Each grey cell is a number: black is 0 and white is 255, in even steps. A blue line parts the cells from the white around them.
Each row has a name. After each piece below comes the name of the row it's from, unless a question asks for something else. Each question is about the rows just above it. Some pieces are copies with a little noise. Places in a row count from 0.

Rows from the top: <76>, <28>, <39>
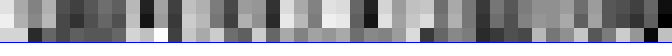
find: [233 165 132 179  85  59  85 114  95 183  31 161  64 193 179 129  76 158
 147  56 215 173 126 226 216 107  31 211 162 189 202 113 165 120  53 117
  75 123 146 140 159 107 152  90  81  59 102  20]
<76>
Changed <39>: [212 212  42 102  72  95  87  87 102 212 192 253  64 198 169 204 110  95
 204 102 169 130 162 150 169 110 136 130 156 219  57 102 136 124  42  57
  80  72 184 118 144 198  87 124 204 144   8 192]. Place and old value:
45, [150]
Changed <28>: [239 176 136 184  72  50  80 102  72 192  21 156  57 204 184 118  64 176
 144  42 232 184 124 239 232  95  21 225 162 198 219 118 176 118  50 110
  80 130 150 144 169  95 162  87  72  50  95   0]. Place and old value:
8, [80]

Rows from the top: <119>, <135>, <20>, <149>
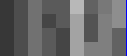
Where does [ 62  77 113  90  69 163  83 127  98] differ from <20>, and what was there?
0, [55]
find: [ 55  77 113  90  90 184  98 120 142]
<119>
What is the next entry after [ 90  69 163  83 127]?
[98]
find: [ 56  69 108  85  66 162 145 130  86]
<149>

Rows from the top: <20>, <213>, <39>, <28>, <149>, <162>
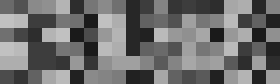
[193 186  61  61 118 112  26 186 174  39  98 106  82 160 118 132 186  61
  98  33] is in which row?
<28>
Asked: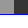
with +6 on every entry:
[158  59]

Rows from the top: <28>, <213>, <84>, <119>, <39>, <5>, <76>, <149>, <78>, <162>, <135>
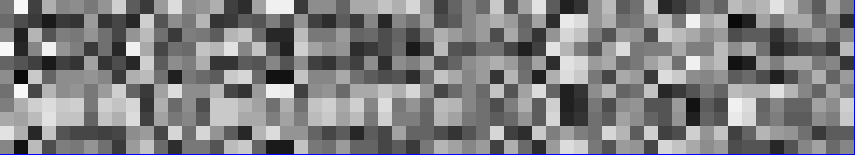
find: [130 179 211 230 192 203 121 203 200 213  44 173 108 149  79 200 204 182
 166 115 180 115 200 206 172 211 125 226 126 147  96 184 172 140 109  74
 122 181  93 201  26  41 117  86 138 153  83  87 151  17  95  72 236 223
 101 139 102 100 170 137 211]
<149>
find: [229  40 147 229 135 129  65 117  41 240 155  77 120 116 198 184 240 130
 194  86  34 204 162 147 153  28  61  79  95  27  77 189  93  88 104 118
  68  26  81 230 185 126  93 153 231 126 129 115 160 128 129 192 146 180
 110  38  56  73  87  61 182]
<119>

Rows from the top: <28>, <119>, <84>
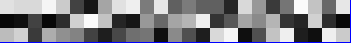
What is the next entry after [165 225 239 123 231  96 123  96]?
[96]
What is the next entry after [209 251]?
[195]

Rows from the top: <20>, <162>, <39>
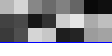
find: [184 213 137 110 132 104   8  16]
<20>
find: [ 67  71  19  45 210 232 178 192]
<162>
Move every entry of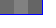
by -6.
[101 123  95]

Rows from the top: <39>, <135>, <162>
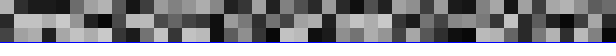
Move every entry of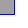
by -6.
[155]
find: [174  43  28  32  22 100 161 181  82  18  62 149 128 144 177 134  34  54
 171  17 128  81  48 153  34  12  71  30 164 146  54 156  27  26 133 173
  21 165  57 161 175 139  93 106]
<39>
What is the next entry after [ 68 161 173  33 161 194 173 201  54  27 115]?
[68]

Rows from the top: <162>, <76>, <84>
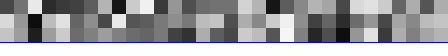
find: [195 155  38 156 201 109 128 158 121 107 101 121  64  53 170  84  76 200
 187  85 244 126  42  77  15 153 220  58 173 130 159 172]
<84>
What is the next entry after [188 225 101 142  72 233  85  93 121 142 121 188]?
[196]
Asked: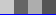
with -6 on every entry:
[197  95 167  79]
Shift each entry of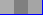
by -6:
[167 122 159]
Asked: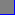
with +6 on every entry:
[134]
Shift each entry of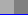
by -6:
[167 122]
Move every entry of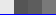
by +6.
[239  91  99 127]

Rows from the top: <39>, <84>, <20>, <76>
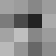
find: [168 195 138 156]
<20>
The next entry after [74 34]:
[171]
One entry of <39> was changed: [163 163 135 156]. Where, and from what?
1, [156]
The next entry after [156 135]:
[156]
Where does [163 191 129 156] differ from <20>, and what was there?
2, [135]
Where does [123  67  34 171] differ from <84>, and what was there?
1, [74]
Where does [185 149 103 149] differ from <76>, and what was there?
3, [141]

